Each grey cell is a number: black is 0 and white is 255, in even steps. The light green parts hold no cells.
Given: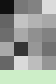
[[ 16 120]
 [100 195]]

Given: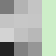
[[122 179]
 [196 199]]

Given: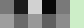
[[120  27]
 [158 106]]

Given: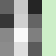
[[ 98 200]
 [ 54 208]]

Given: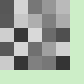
[[ 87 212]
 [ 89 199]]

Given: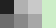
[[ 33 177]
 [109 137]]

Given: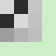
[[215  44]
 [ 44 217]]
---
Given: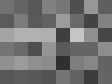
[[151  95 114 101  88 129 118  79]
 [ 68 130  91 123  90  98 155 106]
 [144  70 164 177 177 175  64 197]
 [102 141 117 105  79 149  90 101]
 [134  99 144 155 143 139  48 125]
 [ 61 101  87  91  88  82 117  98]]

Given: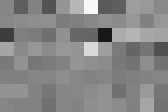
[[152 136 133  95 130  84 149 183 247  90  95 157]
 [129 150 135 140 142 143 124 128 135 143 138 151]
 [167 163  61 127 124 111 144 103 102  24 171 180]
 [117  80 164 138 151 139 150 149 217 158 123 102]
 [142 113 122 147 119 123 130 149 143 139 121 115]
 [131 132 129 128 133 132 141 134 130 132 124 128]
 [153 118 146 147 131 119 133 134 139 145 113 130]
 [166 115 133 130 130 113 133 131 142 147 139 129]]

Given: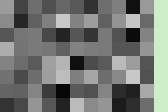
[[ 17 153 155  68 110  80 103  89  50 110 127]
 [197 105 138  38  96 128 200 130 157  96 147]
 [ 11 131  86 117 121  72  35  86  52 121  81]
 [ 85 149 173 116 122 119  97 130 124 122  85]
 [156  84 131 108  90 160 180  15  75  90 186]
 [200  81 113  74 109 158 189 127 165 109 137]
 [ 32 168 100  98 132  59   6  89  81 132  43]
 [ 45 109  51  72 149  87  34 188 138 149  27]]

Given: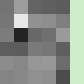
[[ 95  92 116 157  99]
 [142 126 118 231 145]
 [111 154 124  35 104]
 [119  95  93  92 122]
 [152 108 140 135 150]
 [142  76 132 136 144]]

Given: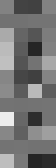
[[ 65 130 130  67]
 [116 116 114 114]
 [ 85 125 170 101]
 [ 37 129 187  92]
 [115 168 192  84]
 [ 64 132 134  70]
 [186  93 139  92]
 [115 116 115 114]
 [ 45 116 236 103]
 [143 159 135  96]
 [114 114 115 116]
 [ 37  43 190 121]]

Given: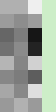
[[176 239 176]
 [141 156 155]
 [125  22 102]
 [139  35 113]
 [133 209 181]
 [124  93 135]
 [136 222 167]
 [177 154 153]]

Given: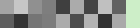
[[192  97 164 198 144 126  63 171  68]
 [ 50 169  94  52 117 124 171  76 179]]

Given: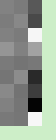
[[123  88 130]
 [136  73 124]
 [123 246 129]
 [129 162 149]
 [116 120 122]
 [140  41 117]
 [115  61 137]
 [117   4 129]
 [118 247 121]]
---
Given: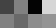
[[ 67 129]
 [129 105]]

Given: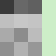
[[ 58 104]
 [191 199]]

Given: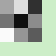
[[165 222]
 [115  15]]

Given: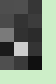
[[78 79]
 [74 51]]

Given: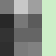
[[121 200]
 [ 40 120]]

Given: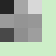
[[ 36 166]
 [154 148]]
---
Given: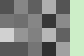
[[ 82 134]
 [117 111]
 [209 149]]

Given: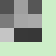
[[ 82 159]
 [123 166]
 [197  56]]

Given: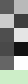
[[ 91 185]
 [204  62]
 [ 78 229]]

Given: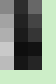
[[135  45]
 [163  34]
 [175  27]]

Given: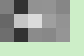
[[128  50]
 [103 197]
 [110  50]]

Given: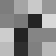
[[125 165]
 [131 121]
 [205  35]]

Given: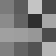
[[123  92]
 [139 100]
 [160 158]]
